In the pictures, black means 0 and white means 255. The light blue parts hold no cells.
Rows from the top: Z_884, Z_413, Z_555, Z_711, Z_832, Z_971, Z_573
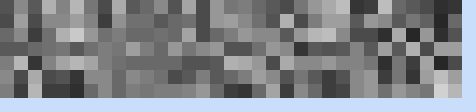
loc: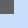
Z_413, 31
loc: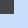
Z_573, 25
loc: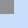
Z_413, 9

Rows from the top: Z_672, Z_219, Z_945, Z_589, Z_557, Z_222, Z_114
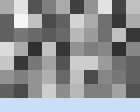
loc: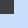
Z_672, 6
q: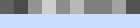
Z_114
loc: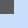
Z_945, 4
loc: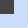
Z_672, 9
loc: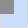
Z_114, 5
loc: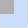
Z_222, 4
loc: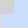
Z_219, 6

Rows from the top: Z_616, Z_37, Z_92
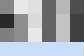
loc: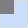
Z_92, 1
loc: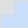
Z_616, 3

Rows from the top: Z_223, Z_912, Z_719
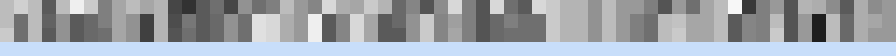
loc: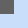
Z_912, 4
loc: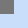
Z_912, 14
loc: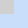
Z_223, 2
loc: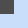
Z_912, 13
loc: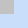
Z_912, 49
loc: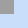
Z_912, 33

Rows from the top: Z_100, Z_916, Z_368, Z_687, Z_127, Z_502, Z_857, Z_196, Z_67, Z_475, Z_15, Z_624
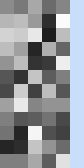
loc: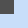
Z_475, 4
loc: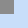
Z_100, 1
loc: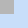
Z_916, 1
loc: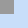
Z_916, 3
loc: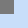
Z_100, 2
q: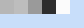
Z_916

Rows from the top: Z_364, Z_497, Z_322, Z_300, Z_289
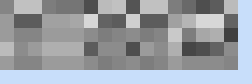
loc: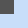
Z_364, 10
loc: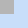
Z_497, 14
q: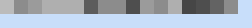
Z_300

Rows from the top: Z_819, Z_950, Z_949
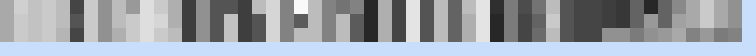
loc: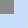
Z_819, 49
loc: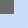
Z_949, 39
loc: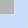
Z_949, 5
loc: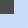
Z_819, 38
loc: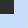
Z_819, 36
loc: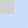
Z_819, 2

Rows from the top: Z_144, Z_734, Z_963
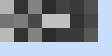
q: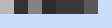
Z_963
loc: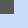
Z_963, 7
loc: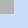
Z_144, 1
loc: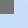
Z_734, 1
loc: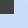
Z_144, 5
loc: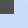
Z_144, 7

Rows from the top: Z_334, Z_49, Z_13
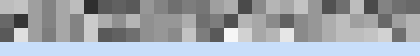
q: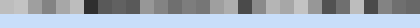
Z_334
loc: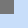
Z_334, 15

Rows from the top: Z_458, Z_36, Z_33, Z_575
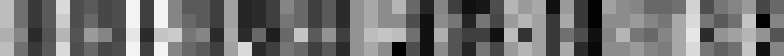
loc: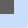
Z_575, 52
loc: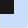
Z_458, 35
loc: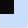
Z_575, 43
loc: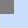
Z_575, 48
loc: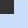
Z_33, 38
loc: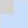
Z_458, 50

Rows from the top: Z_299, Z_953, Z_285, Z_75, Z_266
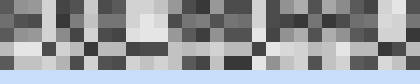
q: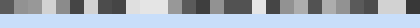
Z_285
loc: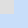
Z_285, 10
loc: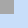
Z_299, 24
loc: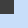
Z_285, 15
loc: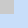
Z_299, 7

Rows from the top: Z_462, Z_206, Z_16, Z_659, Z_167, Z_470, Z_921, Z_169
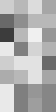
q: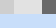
Z_167
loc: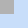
Z_659, 4
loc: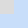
Z_462, 3

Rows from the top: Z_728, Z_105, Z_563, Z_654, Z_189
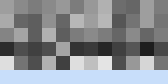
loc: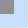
Z_105, 4
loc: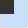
Z_654, 6
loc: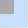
Z_105, 1
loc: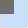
Z_728, 9
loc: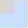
Z_189, 11
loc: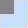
Z_563, 1

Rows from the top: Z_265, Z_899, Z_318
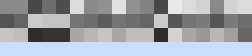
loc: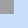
Z_318, 17
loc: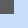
Z_899, 8

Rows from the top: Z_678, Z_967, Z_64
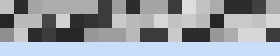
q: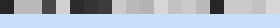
Z_967
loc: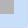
Z_967, 11
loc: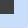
Z_678, 19
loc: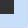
Z_967, 7
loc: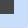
Z_967, 4
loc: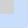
Z_967, 5

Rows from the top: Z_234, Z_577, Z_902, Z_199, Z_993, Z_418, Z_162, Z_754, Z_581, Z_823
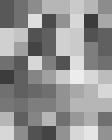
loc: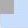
Z_581, 7
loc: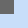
Z_162, 3
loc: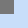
Z_754, 1
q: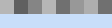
Z_581
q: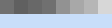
Z_162
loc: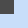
Z_577, 4
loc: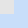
Z_823, 7

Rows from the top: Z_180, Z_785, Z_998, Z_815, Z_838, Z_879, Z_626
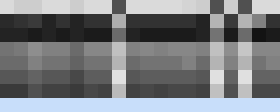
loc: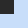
Z_785, 1
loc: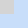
Z_180, 14
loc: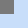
Z_815, 2

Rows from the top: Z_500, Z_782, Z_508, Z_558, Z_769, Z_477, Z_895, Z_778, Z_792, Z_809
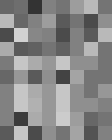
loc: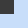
Z_792, 2
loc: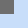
Z_500, 2
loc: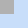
Z_778, 3
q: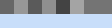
Z_477
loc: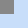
Z_508, 3
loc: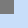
Z_769, 1

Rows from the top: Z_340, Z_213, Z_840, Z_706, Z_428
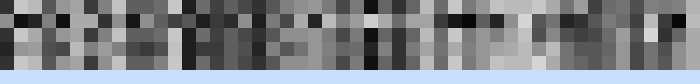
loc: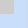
Z_213, 27
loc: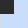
Z_213, 17
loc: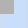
Z_340, 50
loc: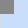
Z_840, 40

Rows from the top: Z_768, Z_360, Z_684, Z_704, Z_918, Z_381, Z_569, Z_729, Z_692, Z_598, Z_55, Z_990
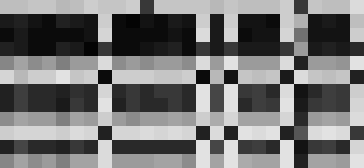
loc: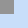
Z_918, 25
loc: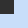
Z_569, 6

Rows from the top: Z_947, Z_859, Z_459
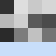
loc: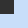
Z_947, 1
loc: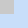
Z_947, 3
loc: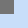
Z_459, 4
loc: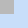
Z_859, 1
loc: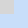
Z_947, 4
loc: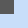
Z_859, 3

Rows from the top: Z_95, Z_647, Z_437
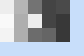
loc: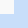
Z_647, 1
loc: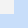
Z_437, 1

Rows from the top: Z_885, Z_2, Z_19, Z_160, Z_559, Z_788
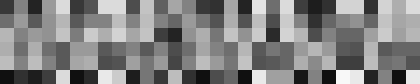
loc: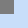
Z_19, 6
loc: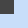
Z_559, 13
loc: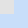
Z_885, 19
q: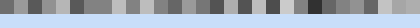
Z_2
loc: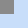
Z_559, 23
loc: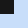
Z_788, 22
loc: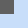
Z_885, 12

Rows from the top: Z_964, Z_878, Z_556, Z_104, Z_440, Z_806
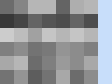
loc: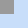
Z_440, 5
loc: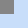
Z_964, 2
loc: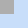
Z_964, 6
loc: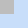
Z_556, 2
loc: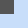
Z_878, 4

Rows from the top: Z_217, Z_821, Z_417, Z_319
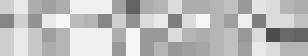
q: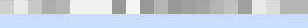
Z_319
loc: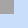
Z_319, 15
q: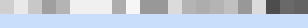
Z_417
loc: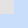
Z_217, 19

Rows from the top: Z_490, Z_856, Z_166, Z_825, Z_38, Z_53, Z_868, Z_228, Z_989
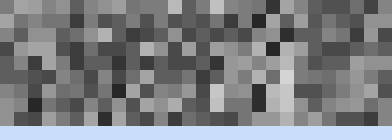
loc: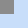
Z_868, 17
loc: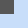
Z_856, 23
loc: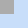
Z_228, 13
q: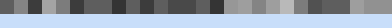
Z_38
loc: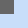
Z_868, 24
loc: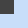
Z_490, 27

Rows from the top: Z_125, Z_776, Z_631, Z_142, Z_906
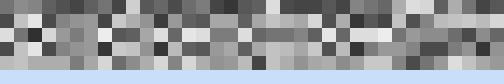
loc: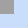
Z_906, 26
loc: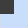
Z_776, 12
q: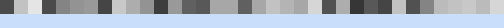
Z_776
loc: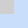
Z_125, 10
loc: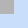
Z_776, 21

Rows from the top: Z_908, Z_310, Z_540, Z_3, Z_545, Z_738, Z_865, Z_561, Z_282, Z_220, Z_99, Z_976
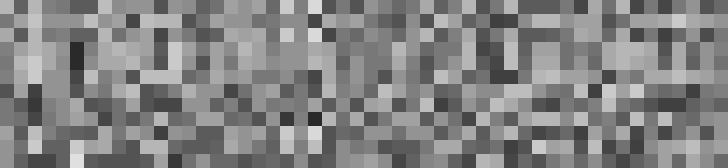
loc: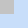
Z_310, 3
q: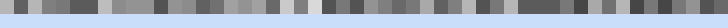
Z_908
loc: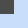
Z_540, 51
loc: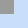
Z_738, 18
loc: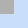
Z_865, 14
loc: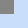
Z_976, 31

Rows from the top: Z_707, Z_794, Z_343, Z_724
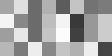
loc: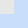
Z_343, 2
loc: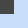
Z_724, 8
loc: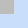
Z_794, 4
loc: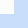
Z_343, 5
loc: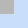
Z_724, 1
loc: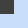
Z_343, 6
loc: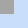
Z_707, 1

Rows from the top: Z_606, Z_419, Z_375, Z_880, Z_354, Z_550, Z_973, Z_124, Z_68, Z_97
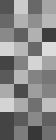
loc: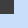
Z_375, 4
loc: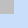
Z_124, 4
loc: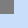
Z_97, 2

